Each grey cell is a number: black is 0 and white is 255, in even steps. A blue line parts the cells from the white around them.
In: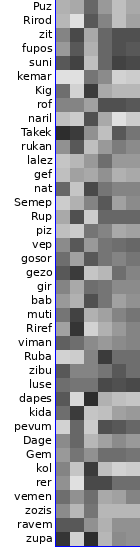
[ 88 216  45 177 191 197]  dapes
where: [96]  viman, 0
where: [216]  dapes, 1
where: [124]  rukan, 4
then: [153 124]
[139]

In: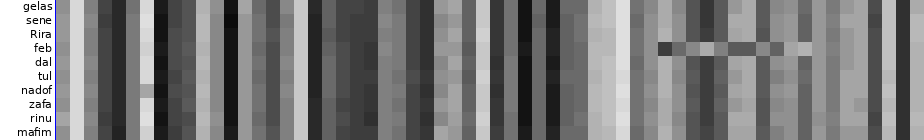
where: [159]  rinu, 28
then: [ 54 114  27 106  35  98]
[106]
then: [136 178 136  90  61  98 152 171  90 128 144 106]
[152]

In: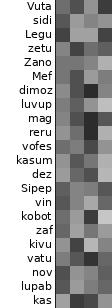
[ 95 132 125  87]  Sipep
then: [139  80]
[44]
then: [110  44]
[176]
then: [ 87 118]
[176]
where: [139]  dimoz, 0

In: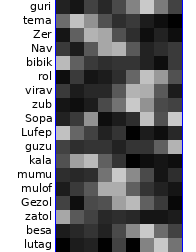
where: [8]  Gezol, 8
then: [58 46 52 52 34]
[14]
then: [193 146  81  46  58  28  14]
[1]
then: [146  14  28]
[46]
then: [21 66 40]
[74]
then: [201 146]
[74]
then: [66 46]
[52]

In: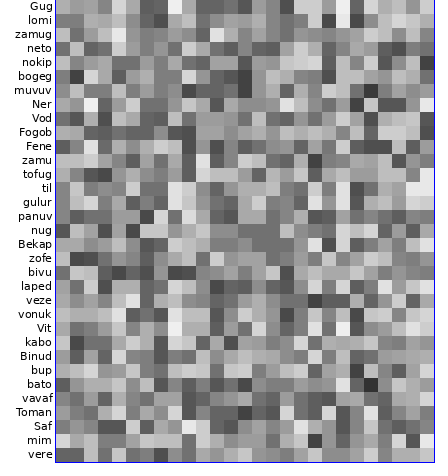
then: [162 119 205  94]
[79]
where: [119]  Fene, 19
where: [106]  Fene, 3
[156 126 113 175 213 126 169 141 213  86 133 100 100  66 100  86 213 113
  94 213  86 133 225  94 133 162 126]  Toman
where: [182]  tofug, 15
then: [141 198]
[175]
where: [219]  panuv, 9

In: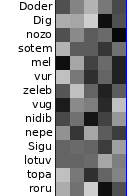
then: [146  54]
[166]
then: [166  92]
[60]
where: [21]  nidib, 2
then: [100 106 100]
[60]
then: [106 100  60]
[159]
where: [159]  Sigu, 4
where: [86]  zeleb, 0

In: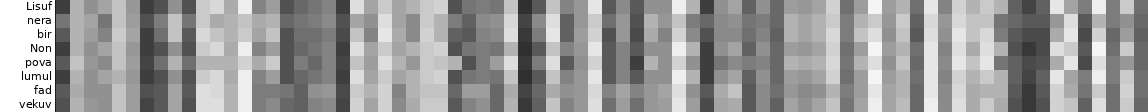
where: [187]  vekuv, 60
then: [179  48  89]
[195]
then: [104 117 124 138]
[81]

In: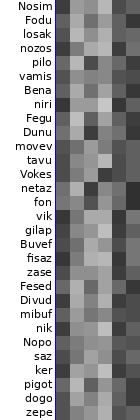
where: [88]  Nopo, 4
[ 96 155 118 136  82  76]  mibuf
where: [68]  gilap, 0

